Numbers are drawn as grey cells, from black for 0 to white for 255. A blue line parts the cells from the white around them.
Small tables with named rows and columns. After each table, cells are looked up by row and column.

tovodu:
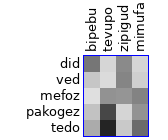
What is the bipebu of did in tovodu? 118
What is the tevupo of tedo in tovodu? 36
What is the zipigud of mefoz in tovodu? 149
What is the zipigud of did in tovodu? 138
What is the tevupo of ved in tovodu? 219
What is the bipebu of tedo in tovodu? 171
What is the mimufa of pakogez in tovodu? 147
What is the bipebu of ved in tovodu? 198
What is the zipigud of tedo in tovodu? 201
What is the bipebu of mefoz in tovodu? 223
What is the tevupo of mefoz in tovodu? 146
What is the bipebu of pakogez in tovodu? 194
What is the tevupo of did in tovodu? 214
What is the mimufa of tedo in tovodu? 107
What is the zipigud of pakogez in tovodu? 213
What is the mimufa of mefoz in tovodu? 131

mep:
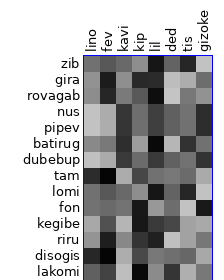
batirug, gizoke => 113
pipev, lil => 63
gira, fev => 28
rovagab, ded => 196
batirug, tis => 50
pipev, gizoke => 45
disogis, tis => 103
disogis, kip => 73
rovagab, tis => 120
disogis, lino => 39
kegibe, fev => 81
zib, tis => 38
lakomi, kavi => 190
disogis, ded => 111
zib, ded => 99
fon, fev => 106
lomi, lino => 113
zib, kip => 142
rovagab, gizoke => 146
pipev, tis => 113
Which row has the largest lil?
fon

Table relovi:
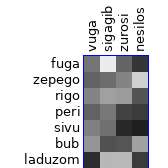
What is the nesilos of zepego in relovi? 207
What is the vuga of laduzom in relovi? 45
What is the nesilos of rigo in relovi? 83
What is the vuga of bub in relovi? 149
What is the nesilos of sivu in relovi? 31
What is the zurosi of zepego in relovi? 132
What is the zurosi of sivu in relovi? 41
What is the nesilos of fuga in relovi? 54
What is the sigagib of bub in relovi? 81
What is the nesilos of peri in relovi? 59
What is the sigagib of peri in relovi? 120
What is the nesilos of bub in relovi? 161
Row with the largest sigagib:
fuga

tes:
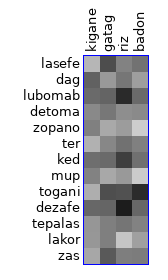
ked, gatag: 106
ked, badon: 112
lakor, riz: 197
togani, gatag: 78
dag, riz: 118
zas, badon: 124

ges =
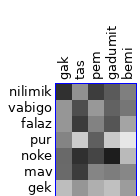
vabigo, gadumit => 98
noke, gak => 105
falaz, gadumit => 85
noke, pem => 69
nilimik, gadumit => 90
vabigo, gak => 150
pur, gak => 132
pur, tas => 204
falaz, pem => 130
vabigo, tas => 78
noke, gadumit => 29
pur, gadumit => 201
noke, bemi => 186
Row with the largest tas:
pur

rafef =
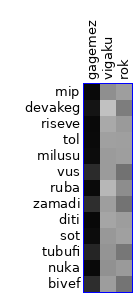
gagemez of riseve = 9
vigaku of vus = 155
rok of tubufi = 119
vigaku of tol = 160
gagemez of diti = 8
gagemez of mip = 9
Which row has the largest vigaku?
devakeg

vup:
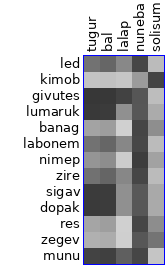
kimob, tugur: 195
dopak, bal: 60
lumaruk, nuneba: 87
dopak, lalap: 144
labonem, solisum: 187
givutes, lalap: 66
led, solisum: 187
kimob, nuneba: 155
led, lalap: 136
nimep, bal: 141

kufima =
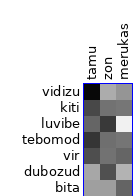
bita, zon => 158
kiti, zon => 114
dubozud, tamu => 167
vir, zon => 114
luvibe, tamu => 101
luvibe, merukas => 241
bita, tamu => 159
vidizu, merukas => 149
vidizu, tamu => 8
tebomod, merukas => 117
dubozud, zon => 80
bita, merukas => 100
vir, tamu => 78
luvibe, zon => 57
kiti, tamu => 72
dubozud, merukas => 179
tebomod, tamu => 53

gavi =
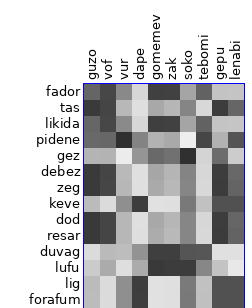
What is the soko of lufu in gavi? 60
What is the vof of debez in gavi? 69
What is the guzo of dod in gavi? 57
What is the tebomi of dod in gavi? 215
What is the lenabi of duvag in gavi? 224
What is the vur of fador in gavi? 137
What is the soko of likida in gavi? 165
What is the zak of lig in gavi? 223
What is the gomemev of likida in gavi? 63
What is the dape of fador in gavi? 215
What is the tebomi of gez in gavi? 212

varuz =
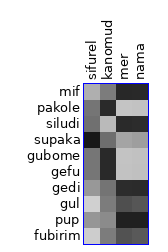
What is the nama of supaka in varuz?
158
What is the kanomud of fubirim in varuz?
124
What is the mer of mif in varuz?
40
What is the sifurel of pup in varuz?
150
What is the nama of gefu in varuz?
192
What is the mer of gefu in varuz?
194
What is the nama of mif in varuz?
41
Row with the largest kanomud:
siludi

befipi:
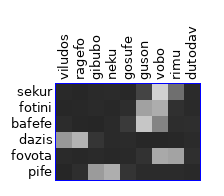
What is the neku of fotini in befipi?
40
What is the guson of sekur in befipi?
68
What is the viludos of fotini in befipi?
39
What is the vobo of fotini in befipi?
173
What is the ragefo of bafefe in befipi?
39
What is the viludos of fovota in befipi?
42
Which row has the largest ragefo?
dazis

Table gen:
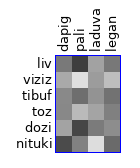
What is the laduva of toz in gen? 164
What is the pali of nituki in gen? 129
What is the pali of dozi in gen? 70
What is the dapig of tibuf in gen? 137
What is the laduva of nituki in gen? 221
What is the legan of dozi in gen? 141
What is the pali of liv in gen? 62
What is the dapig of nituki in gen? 75
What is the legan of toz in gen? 128
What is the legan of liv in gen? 120
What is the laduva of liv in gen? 162
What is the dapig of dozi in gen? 163
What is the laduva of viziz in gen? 156
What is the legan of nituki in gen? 106
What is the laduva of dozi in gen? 123
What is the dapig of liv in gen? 121
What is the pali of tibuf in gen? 110
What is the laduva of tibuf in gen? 147

